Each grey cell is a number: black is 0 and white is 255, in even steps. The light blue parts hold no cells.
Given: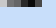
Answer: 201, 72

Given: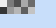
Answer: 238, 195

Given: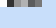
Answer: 251, 120

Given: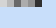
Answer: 212, 48

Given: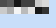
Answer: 76, 50

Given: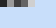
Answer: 36, 207
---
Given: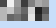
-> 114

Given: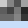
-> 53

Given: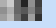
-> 49

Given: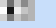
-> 180

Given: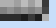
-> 176

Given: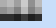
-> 46

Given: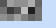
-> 115
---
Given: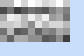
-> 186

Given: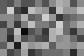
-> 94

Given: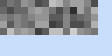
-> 91

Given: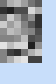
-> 116

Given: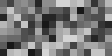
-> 105

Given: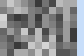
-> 155

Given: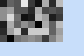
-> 30

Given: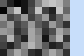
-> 91
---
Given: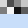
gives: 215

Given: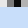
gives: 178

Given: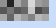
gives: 200

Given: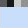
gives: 146

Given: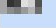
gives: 208

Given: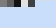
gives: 124

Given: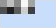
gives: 206

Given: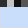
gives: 86

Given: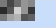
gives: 178
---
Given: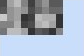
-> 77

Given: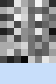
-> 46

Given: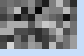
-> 102

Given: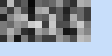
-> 47

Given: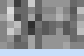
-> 132
